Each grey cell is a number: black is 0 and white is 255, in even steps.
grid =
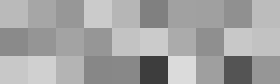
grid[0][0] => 186
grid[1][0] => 138
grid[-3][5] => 128
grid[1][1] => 149
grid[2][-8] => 180
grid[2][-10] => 200
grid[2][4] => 136
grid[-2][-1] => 194
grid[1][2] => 163

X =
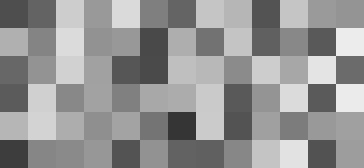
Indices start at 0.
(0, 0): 78
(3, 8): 89
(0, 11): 154
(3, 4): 128
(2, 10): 167
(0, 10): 197
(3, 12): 235
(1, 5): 73
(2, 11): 228
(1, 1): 132
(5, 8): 135
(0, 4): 218
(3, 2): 136
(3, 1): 208
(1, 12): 236
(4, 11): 153
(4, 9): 160
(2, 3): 161
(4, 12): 160
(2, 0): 103
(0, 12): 148
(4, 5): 116
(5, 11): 82

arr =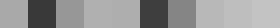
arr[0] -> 169
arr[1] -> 57
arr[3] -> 176

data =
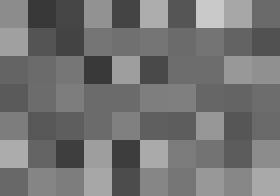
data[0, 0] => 140
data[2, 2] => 118
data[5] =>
[172, 100, 62, 158, 61, 170, 123, 115, 92, 140]
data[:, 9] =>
[105, 81, 144, 109, 105, 140, 169]
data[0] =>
[140, 56, 69, 146, 68, 173, 85, 201, 167, 105]
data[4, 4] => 128
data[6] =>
[104, 133, 125, 167, 76, 134, 118, 152, 135, 169]
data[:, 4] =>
[68, 112, 158, 107, 128, 61, 76]
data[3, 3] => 107
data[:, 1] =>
[56, 84, 107, 108, 87, 100, 133]
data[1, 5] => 117
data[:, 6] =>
[85, 107, 109, 127, 93, 123, 118]
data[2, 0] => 100
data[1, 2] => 67
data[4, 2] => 94

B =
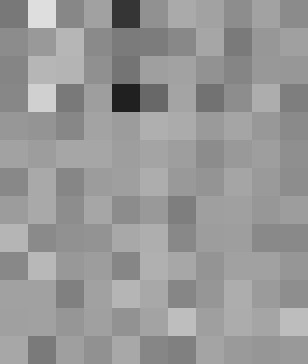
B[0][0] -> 120
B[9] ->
[136, 184, 152, 157, 134, 176, 167, 148, 161, 161, 150]
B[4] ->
[151, 148, 135, 163, 156, 175, 171, 154, 165, 152, 138]
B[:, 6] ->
[170, 136, 162, 164, 171, 158, 153, 126, 136, 167, 134, 190, 128]
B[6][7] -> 148
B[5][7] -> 140
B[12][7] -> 164
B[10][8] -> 173
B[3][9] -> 173
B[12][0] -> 167
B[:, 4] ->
[53, 123, 116, 32, 156, 158, 159, 140, 168, 134, 181, 146, 168]
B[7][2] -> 141
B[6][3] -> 156
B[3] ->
[135, 208, 121, 158, 32, 104, 164, 114, 141, 173, 126]
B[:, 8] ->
[141, 122, 133, 141, 165, 153, 165, 160, 158, 161, 173, 172, 154]
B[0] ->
[120, 222, 135, 161, 53, 145, 170, 162, 141, 162, 139]
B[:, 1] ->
[222, 153, 182, 208, 148, 157, 169, 169, 138, 184, 161, 161, 122]
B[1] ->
[140, 153, 182, 138, 123, 124, 136, 166, 122, 151, 160]
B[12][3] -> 145
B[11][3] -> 160
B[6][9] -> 154
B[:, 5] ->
[145, 124, 159, 104, 175, 164, 173, 153, 174, 176, 168, 163, 134]
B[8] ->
[181, 138, 145, 147, 168, 174, 136, 157, 158, 137, 137]
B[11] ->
[160, 161, 150, 160, 146, 163, 190, 159, 172, 165, 189]
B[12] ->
[167, 122, 159, 145, 168, 134, 128, 164, 154, 150, 153]

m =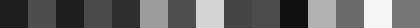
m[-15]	30
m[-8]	212
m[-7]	69

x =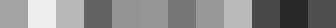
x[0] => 163
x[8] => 185
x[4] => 147

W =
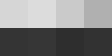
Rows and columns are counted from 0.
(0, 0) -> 214
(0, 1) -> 220

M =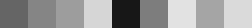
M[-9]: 101
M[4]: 23
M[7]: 165
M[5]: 125

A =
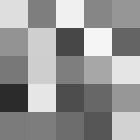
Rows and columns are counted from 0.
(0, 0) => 222
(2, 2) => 126
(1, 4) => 100
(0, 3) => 134
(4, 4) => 210
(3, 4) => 151
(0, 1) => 126

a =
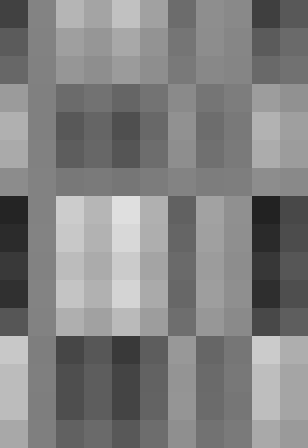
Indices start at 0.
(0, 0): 65
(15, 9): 169
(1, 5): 147
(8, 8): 143
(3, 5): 115
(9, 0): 57
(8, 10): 76
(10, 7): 158
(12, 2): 70
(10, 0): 48
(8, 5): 174
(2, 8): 133
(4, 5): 104
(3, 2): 107
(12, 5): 93
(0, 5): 161
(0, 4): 193
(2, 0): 103
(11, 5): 157
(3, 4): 101
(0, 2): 181
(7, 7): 162
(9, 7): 156
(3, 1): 128
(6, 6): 131
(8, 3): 178
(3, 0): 155
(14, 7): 107
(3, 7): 117
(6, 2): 120
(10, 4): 212
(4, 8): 121
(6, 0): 140
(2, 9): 105
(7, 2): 204
